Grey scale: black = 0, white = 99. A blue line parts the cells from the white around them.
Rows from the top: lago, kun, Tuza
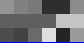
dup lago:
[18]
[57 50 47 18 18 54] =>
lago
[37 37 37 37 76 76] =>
kun

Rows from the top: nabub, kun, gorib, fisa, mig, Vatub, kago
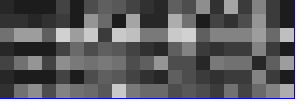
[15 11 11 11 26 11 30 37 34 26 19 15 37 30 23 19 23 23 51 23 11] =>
Vatub
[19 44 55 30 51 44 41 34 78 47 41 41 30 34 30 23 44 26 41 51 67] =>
kago
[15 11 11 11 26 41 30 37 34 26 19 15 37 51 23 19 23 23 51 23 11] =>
fisa

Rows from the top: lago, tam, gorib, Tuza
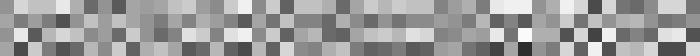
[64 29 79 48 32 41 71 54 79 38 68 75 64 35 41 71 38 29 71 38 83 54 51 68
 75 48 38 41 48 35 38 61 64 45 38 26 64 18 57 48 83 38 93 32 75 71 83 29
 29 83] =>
Tuza
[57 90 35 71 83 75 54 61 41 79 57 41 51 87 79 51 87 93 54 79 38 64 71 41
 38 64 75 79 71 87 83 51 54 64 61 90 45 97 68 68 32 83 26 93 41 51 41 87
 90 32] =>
gorib
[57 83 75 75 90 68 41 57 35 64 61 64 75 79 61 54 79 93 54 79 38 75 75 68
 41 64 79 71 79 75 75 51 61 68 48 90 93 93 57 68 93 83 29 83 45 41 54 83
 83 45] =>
lago

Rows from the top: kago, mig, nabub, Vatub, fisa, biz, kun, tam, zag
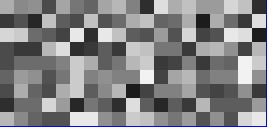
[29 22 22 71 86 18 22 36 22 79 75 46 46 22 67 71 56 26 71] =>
Vatub
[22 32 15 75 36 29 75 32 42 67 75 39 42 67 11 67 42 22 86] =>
mig
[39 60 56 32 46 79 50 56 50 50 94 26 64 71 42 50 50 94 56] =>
biz
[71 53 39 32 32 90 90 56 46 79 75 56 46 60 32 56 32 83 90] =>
zag
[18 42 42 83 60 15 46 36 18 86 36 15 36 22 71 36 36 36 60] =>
tam

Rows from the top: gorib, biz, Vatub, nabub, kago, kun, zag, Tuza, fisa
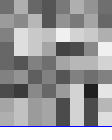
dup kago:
[71]
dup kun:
[50]
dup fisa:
[29]
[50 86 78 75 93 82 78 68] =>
Vatub
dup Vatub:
[78]
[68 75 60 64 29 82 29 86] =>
fisa

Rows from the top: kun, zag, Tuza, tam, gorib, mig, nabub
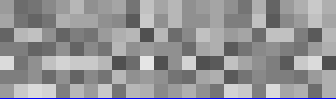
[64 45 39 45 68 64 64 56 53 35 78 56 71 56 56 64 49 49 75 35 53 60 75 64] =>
zag
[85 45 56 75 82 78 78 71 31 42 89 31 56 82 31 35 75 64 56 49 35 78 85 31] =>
gorib
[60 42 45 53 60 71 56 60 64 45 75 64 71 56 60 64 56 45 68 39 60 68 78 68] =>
kun
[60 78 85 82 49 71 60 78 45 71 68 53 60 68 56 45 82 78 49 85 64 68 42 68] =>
nabub
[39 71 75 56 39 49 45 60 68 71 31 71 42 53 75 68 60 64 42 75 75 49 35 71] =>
Tuza

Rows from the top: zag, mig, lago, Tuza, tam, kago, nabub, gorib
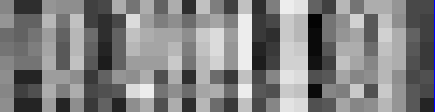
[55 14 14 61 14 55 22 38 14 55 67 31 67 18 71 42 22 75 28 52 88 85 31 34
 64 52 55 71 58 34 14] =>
gorib
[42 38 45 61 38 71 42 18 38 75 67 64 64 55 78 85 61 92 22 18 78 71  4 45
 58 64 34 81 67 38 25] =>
lago
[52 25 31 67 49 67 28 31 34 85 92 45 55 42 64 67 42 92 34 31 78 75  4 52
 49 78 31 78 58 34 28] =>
nabub

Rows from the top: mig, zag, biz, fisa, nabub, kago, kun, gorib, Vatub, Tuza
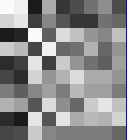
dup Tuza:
[48]
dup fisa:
[40]
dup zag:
[21]
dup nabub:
[24]

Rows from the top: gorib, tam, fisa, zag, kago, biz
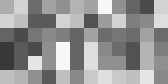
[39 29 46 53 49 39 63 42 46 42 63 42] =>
fisa
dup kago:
[56]

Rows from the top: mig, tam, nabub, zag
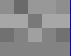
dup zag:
[51]
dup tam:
[65]
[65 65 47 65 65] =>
tam
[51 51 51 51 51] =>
zag
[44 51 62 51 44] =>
nabub

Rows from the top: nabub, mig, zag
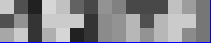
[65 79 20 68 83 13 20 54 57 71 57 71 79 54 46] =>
zag
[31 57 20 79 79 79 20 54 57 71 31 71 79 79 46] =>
mig
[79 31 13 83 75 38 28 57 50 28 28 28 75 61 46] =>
nabub

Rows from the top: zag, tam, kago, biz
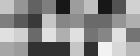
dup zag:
[9]
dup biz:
[19]
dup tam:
[41]
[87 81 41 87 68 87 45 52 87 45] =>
kago

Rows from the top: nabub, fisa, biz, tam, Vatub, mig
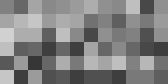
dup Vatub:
[71]
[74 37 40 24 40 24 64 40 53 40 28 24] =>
tam
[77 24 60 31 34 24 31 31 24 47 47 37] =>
mig
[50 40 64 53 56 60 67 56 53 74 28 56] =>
nabub
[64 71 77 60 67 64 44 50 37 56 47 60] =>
fisa

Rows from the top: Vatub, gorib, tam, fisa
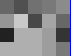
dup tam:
[68]
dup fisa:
[68]

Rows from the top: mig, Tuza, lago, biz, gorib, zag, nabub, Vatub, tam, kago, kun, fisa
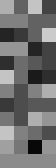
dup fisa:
[54]
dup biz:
[58]
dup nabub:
[50]
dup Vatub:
[34]

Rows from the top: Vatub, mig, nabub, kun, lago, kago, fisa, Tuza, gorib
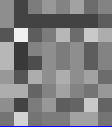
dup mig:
[26]
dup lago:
[55]
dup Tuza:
[39]
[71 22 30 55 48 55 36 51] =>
lago
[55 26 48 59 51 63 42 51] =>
Vatub
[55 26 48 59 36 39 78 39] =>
Tuza

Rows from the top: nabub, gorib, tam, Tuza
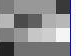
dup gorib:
[71]
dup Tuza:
[44]
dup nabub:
[59]
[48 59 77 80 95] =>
tam
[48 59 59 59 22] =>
nabub

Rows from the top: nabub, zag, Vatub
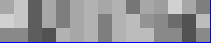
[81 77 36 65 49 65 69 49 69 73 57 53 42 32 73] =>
zag

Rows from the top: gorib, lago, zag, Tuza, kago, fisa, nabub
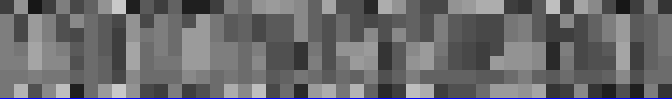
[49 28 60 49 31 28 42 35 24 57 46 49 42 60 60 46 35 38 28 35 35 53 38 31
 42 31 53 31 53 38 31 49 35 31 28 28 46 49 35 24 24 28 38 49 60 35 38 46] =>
zag
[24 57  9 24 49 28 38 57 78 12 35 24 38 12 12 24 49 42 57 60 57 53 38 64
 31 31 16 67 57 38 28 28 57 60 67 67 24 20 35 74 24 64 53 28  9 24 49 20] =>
gorib
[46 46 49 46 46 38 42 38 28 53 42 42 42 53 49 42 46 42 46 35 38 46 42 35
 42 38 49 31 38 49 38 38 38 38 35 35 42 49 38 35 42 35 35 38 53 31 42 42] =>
fisa
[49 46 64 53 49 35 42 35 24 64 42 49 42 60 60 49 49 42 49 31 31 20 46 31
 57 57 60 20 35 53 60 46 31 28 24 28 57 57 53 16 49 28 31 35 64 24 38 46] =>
Tuza
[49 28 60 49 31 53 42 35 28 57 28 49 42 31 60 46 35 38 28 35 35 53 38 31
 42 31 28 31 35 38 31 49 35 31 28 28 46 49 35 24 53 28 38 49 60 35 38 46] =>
lago

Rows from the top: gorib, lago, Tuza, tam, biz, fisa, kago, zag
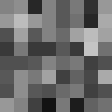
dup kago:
[31]
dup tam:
[22]
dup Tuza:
[63]

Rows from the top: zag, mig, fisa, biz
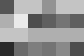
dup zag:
[76]
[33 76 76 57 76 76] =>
zag
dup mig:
[37]
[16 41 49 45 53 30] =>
biz
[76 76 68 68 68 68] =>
fisa
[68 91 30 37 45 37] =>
mig

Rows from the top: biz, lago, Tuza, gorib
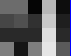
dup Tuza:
[16]
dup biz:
[42]
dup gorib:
[49]

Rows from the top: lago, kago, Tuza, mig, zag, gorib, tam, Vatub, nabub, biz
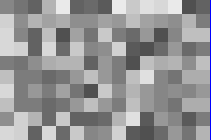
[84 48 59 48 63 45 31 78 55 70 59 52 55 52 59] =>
tam
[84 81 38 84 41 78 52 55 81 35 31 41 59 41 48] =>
mig
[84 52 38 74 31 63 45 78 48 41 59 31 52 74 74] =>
Tuza
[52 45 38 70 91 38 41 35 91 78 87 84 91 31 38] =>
lago

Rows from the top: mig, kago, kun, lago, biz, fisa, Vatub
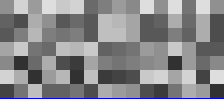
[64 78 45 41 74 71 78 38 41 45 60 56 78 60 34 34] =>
lago
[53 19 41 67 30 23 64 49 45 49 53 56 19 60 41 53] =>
biz
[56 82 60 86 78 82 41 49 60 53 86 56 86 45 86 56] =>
mig
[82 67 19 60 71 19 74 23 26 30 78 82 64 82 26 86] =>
fisa
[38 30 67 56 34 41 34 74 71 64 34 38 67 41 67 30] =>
kago

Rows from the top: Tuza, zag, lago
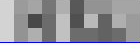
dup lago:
[42]
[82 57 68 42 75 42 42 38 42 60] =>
lago

